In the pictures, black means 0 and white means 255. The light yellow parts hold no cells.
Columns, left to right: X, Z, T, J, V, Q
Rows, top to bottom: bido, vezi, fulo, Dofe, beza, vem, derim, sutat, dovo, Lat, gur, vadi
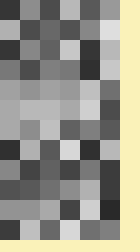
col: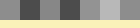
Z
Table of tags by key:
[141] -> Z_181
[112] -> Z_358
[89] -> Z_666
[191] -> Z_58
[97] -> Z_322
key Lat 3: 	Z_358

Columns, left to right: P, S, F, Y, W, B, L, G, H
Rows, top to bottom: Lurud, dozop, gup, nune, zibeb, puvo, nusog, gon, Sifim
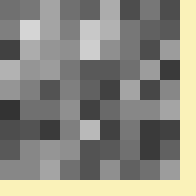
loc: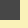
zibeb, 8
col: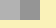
P
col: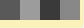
H
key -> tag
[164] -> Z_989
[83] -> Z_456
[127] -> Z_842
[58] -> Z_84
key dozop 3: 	Z_989
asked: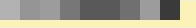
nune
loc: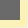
puvo, 6
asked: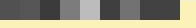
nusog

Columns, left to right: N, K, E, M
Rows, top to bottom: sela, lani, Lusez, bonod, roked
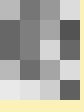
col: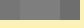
K
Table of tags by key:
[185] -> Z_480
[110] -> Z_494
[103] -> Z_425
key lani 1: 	Z_425
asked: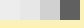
roked
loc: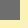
bonod, 2
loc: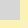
Lusez, 3

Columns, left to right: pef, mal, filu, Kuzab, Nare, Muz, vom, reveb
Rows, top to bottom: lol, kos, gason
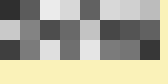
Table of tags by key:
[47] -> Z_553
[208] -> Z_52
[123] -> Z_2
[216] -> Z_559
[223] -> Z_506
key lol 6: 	Z_559
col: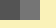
vom
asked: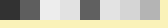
lol
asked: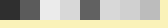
lol
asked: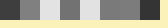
gason
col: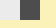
filu

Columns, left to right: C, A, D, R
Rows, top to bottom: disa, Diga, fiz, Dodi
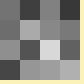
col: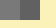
R
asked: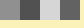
fiz

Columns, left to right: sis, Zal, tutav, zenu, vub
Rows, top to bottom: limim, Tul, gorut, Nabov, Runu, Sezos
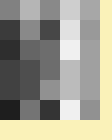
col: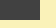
sis
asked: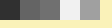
gorut
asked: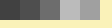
Nabov
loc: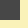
Tul, 3
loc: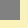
limim, 1

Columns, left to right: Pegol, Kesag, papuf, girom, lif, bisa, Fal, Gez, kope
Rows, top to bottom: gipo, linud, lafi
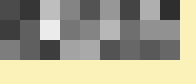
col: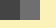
Fal
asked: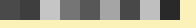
gipo
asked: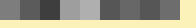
lafi
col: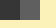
Kesag
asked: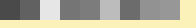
linud
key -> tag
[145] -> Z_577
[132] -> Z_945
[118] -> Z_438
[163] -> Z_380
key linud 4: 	Z_438
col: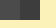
Pegol

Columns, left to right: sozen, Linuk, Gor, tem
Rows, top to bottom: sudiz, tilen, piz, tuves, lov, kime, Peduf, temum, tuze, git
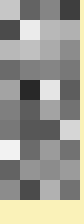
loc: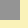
tuze, 2
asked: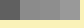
tuze
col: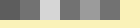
tem
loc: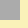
piz, 3
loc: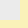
tilen, 2

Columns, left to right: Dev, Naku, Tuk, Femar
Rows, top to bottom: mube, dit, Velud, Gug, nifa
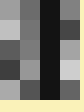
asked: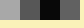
nifa
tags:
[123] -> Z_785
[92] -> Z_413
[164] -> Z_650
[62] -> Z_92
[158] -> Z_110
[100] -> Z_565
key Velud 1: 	Z_413
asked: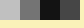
dit

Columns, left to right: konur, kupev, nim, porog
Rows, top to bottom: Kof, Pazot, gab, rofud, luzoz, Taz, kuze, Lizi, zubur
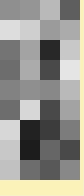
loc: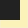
kuze, 2
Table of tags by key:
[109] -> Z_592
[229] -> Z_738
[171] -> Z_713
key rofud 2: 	Z_713
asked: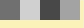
Taz
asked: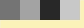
gab
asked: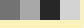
gab
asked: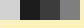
kuze
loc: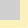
Pazot, 2

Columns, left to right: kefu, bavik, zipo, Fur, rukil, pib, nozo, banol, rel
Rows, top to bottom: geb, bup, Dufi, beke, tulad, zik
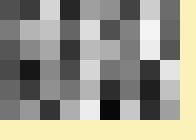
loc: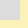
bup, 5
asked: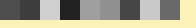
geb
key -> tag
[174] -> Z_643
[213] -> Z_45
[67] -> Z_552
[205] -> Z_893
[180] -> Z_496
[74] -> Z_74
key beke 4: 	Z_74
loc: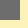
geb, 9

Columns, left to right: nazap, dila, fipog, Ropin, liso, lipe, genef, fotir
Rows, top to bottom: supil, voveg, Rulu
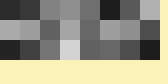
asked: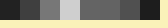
Rulu
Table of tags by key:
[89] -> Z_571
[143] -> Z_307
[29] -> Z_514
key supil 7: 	Z_571
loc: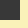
supil, 2
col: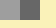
lipe
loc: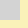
Rulu, 4
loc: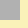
supil, 8
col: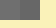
liso

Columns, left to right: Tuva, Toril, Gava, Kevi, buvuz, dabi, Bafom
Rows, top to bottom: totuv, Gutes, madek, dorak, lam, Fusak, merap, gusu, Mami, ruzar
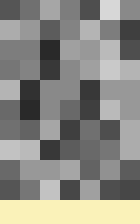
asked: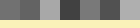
merap
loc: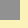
Mami, 6

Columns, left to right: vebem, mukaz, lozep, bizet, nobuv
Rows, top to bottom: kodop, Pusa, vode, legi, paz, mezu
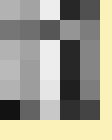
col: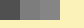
nobuv
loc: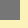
Pusa, 1
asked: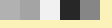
vode
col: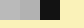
vebem
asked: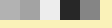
vode

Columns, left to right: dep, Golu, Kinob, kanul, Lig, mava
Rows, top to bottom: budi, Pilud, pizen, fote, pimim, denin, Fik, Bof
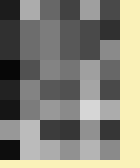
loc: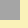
pimim, 5
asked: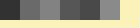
pizen

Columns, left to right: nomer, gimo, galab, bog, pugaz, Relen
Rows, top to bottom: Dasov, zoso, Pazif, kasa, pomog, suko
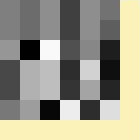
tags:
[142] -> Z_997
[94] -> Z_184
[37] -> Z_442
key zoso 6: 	Z_184
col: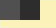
bog
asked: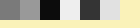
suko
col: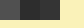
bog
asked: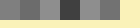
Dasov

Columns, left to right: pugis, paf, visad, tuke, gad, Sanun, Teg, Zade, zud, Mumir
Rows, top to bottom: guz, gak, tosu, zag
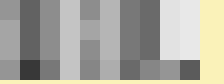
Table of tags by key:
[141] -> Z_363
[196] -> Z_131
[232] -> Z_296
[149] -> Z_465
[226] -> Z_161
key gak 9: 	Z_161
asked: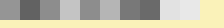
guz
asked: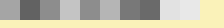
tosu
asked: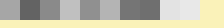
tosu

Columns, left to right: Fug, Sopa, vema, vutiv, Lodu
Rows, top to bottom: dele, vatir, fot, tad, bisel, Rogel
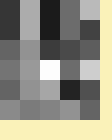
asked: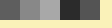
bisel
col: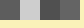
Lodu

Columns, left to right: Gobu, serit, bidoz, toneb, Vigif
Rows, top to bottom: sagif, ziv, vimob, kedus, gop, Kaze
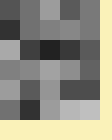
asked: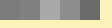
kedus
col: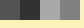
Gobu
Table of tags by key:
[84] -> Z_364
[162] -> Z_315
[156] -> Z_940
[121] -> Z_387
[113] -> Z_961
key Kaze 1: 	Z_961
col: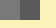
Vigif
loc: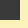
vimob, 4
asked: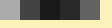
vimob
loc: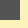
sagif, 1

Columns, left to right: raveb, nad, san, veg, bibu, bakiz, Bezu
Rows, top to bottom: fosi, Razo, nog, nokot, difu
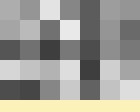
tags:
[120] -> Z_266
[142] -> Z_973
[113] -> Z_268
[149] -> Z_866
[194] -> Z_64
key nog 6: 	Z_973
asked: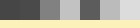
difu

